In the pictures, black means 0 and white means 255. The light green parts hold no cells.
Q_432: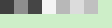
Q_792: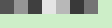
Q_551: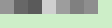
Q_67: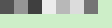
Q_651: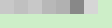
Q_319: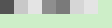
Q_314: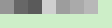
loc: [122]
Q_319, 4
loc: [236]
Q_67, 3
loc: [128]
Q_551, 5
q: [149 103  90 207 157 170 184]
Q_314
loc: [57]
Q_792, 5
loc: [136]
Q_651, 5

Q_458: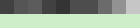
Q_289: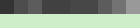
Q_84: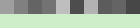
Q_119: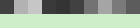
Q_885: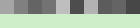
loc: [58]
Q_119, 3
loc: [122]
Q_119, 8
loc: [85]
Q_458, 1

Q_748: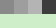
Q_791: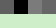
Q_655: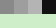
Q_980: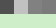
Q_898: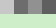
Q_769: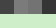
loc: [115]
Q_769, 2
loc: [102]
Q_791, 3
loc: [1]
Q_791, 1
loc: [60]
Q_748, 3
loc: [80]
Q_980, 0
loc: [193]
Q_980, 1

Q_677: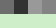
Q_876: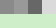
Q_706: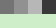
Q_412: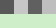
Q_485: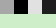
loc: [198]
Q_412, 1
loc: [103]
Q_876, 2
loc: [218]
Q_876, 3
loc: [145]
Q_706, 1
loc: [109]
Q_677, 0
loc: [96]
Q_412, 2
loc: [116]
Q_706, 0

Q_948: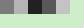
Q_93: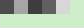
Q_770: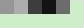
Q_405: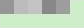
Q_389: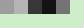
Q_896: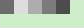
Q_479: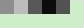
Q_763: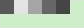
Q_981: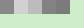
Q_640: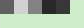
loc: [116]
Q_389, 4
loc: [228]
Q_763, 1

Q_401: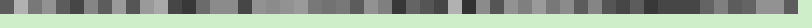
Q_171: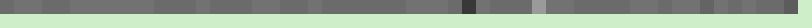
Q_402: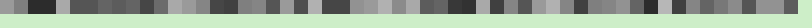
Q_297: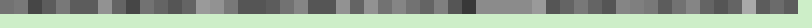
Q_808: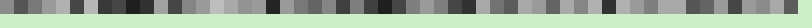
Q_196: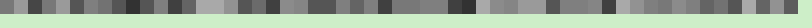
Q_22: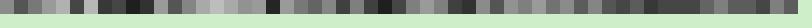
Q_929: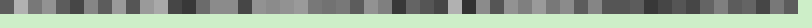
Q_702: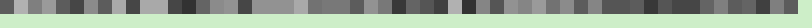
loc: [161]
Q_808, 11
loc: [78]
Q_402, 21

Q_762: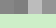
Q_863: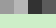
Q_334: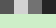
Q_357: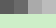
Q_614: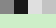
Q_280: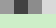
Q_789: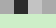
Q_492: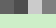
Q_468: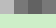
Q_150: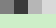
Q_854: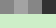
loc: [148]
Q_762, 3
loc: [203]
Q_492, 2
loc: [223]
Q_614, 2
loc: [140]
Q_280, 2

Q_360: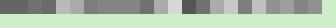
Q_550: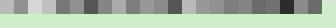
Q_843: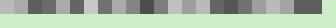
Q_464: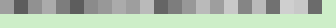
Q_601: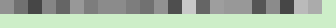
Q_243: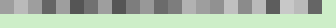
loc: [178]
Q_243, 13
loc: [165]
Q_843, 20
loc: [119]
Q_550, 4
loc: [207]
Q_464, 20

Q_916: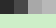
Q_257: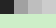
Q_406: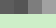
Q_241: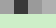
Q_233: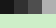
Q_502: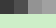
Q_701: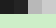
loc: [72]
Q_916, 1
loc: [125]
Q_406, 2
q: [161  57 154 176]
Q_241
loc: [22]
Q_233, 0
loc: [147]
Q_502, 2
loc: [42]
Q_916, 0
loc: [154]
Q_241, 2

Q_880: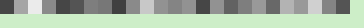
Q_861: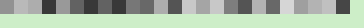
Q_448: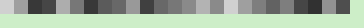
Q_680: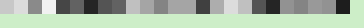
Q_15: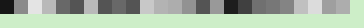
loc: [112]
Q_15, 18
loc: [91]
Q_448, 7
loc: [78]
Q_448, 24
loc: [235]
Q_880, 2
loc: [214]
Q_861, 20

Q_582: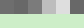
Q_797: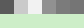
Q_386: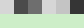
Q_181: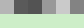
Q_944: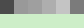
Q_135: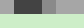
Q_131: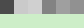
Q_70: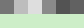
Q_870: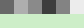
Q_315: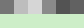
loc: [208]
Q_131, 2
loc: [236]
Q_870, 5

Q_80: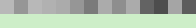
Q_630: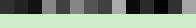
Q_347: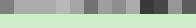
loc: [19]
Q_630, 2
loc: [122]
Q_80, 6
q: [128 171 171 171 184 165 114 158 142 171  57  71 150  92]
Q_347
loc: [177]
Q_80, 3
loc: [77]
Q_80, 11
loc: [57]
Q_347, 10
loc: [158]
Q_347, 7

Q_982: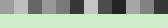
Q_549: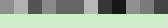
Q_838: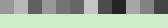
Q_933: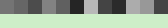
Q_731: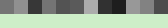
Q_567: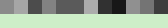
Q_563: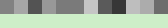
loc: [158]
Q_982, 0
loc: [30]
Q_731, 8
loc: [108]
Q_563, 11
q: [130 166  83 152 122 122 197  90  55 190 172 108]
Q_563
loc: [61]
Q_567, 11

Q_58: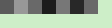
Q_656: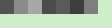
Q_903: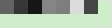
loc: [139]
Q_656, 1
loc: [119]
Q_58, 4
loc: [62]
Q_656, 5
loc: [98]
Q_903, 0
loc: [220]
Q_903, 5

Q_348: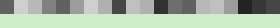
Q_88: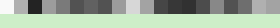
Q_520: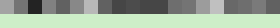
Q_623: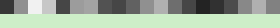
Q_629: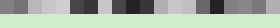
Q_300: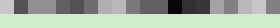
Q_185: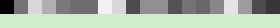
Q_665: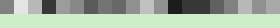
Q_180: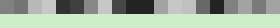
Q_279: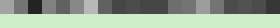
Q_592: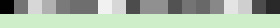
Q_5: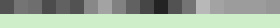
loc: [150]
Q_5, 19
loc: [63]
Q_180, 5
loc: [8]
Q_300, 12
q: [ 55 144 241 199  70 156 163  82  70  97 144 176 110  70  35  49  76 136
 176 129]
Q_623
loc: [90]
Q_665, 6
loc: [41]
Q_592, 19
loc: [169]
Q_665, 19

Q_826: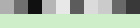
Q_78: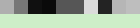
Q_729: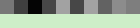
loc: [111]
Q_826, 1
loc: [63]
Q_729, 1
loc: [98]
Q_729, 7
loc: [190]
Q_78, 9
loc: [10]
Q_78, 3
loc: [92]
Q_826, 5

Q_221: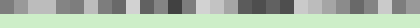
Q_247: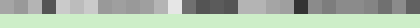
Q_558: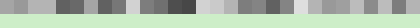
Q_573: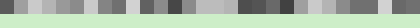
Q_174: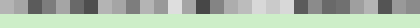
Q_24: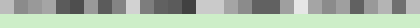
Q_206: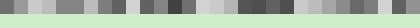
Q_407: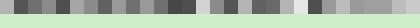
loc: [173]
Q_174, 16
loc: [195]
Q_221, 15
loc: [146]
Q_206, 29
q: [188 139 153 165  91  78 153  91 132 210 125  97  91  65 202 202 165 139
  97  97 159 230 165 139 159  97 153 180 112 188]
Q_24
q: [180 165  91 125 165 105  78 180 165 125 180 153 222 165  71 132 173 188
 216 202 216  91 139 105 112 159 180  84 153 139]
Q_174
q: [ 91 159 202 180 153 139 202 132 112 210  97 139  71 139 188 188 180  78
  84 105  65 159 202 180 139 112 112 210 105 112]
Q_573
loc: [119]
Q_558, 8

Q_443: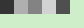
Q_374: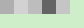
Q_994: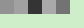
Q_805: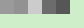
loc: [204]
Q_805, 2
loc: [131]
Q_443, 2
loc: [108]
Q_805, 3
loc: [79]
Q_443, 4
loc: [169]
Q_994, 3

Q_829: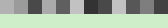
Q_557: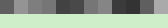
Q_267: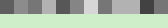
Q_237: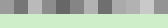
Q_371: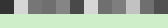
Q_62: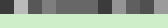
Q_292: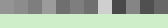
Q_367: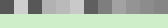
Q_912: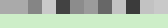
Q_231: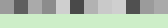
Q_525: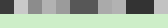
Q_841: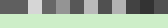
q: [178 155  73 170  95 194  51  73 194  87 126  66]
Q_829
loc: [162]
Q_367, 8

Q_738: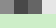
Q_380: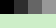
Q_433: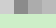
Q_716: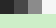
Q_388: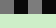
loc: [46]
Q_380, 1
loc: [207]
Q_433, 0
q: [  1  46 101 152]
Q_380
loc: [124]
Q_388, 2
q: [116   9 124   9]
Q_388
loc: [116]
Q_388, 0
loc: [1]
Q_380, 0

